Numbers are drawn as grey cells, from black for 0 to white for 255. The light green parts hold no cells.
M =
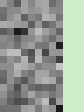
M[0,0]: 156
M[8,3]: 179
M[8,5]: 185
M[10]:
[109, 143, 172, 130, 113, 165, 163, 132, 127]
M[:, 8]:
[130, 136, 120, 152, 102, 143, 31, 148, 63, 196, 127, 106, 135, 137, 159, 26]
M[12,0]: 157
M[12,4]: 109
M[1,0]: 115
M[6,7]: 155
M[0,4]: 135
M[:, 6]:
[167, 168, 178, 96, 159, 135, 117, 70, 126, 142, 163, 178, 105, 141, 188, 161]
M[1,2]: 140
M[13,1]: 110
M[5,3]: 132
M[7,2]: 189
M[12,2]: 79
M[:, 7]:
[109, 139, 168, 118, 140, 111, 155, 150, 119, 141, 132, 168, 99, 119, 77, 147]
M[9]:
[141, 142, 181, 174, 157, 128, 142, 141, 196]
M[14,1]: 97
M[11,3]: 87
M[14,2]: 76
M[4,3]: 52
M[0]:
[156, 129, 91, 161, 135, 163, 167, 109, 130]
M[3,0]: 171
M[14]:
[128, 97, 76, 84, 118, 155, 188, 77, 159]
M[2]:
[107, 145, 162, 97, 135, 122, 178, 168, 120]
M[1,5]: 151

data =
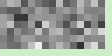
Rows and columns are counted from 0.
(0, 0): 149
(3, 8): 126
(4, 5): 192
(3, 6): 207
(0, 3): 86
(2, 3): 54
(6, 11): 50
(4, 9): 131
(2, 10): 90
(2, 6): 147
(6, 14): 119
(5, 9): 133
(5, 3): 160
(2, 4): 144
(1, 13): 128
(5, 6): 135
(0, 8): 185
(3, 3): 106
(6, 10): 104
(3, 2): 98
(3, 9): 81
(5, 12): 133
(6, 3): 142
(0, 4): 148
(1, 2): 97
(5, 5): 133
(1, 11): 172
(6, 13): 218
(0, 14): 109
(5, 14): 140

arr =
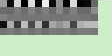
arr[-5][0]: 158
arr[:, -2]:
[10, 106, 116, 187, 123]
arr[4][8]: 119
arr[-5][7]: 11
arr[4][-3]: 124
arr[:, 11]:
[1, 105, 118, 175, 124]
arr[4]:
[115, 123, 113, 124, 113, 123, 112, 124, 119, 123, 113, 124, 123, 120]
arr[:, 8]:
[145, 134, 115, 147, 119]
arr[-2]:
[15, 173, 57, 189, 75, 179, 47, 165, 147, 167, 69, 175, 187, 187]
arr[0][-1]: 102
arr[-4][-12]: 122
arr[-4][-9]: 110
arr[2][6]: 121
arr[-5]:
[158, 11, 213, 0, 220, 9, 237, 11, 145, 6, 218, 1, 10, 102]
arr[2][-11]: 115
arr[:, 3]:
[0, 110, 115, 189, 124]

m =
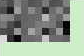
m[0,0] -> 100
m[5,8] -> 107
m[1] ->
[76, 27, 156, 101, 136, 107, 47, 109, 137, 84]
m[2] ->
[138, 132, 89, 100, 103, 106, 183, 119, 103, 156]
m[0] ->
[100, 76, 129, 103, 83, 92, 121, 80, 86, 127]
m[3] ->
[118, 78, 52, 102, 104, 122, 125, 119, 82, 2]
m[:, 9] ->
[127, 84, 156, 2, 15, 99]
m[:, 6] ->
[121, 47, 183, 125, 37, 196]
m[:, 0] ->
[100, 76, 138, 118, 78, 217]
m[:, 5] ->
[92, 107, 106, 122, 127, 113]
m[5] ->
[217, 50, 8, 106, 105, 113, 196, 107, 107, 99]
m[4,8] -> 152

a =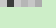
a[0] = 200
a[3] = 182
